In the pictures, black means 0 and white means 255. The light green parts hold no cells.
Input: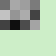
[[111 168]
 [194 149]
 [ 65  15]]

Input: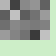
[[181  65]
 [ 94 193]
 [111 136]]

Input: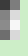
[[ 59 125]
 [131 219]
 [139 247]]

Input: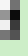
[[245 114]
 [149  12]
 [240  58]]

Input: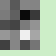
[[129  89]
 [123  96]
 [ 76  68]]

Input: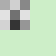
[[173 208]
 [226 113]
 [211  52]]

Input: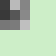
[[ 61 186]
 [ 57  86]
 [119 123]]

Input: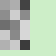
[[160 174]
 [141 206]
 [110 131]]
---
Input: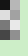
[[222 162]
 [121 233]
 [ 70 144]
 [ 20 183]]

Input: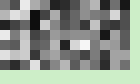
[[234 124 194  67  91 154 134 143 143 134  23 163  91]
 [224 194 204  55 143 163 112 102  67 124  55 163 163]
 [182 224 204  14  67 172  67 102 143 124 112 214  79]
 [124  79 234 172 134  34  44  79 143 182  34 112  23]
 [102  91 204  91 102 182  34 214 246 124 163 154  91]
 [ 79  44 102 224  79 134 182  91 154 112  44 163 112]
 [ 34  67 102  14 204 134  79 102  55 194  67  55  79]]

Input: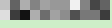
[[222  60  18 174 109 162 141  80 120 120  60]
 [194  99 174 131 162 152 152 241 131  70  99]]

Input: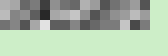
[[187 133 144  94  40 167 177 197 144  84 114 144 156 187 156]
 [177 167 104 123  62 144 114 104 177 156  84 114 133 156  84]
 [114 133  84 167 226  94  94 133  84 104 123 123 197  73 123]]

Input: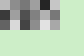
[[187 141 120 159  37 198]
 [ 99 217  68 141 226 168]
 [ 58 159  80 129 178 120]]

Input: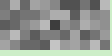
[[163 135 104 104  92 196 154 163 135 185 116]
 [144 185 126  92 126 126 104 163  92 116 154]
 [126 104 116 116 144 173 173  92 163 135 144]
 [116 173 104 163 154 135  81  81 116  81 185]
 [ 92 104 135 154 185  61 144 126 173 154 144]]

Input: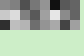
[[201 220 128  89 160 230 139 100]
 [139 128  80 119 148  17  89 100]
 [ 47 190 180 110 148 169  68 160]]
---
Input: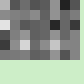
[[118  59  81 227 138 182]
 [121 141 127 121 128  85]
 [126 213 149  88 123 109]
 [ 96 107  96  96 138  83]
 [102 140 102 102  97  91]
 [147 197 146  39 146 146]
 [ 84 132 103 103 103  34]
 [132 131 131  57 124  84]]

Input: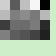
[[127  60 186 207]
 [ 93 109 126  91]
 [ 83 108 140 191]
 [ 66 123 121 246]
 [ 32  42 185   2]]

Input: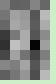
[[ 95 134  71  48  58 103 117 130]
 [118 126 162 192 121 167 161  98]
 [149 164 115 173 171 157 152  99]
 [ 78  85  69   5  85  91  86 132]
 [185 150 126 159 139 171 186 103]]

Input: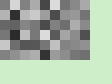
[[129 199 119 103 179 125]
 [144 110  43  99  48 213]
 [163  86 190 133 185 129]
 [173  87 120 120 201 171]
 [ 51 118 219  75 157  71]
 [155 192  90 129  76 219]
 [141 131 165 110 146 115]
 [118 137 140 173 151 137]
 [112 145  80 138 116 169]]

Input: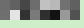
[[111 109]
 [228  97]
 [ 50  71]
 [122 109]
 [ 47 193]
 [ 19 184]
 [153 113]
 [ 82  96]]

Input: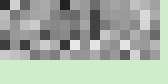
[[201  61 114 181 188  41]
 [193 146 153 149 120 208]
 [181  60 159 190 150 100]
 [120 167 153 203 165 162]
 [144 205  76 141 168 170]
 [126 176 131 136 131 149]
 [178  52 138 142 112  33]
 [148 232  84 124 105 163]
 [150 143 142 165 152 154]
 [170 228  64  67  65 108]
 [134 157 198 121 149 153]
 [152 144 171 145 155 164]
 [ 96 227 133 154 153 155]
 [210 158 175 138 162 192]
 [130 153 150 213 217 180]
 [155 182 106 137 172 161]]
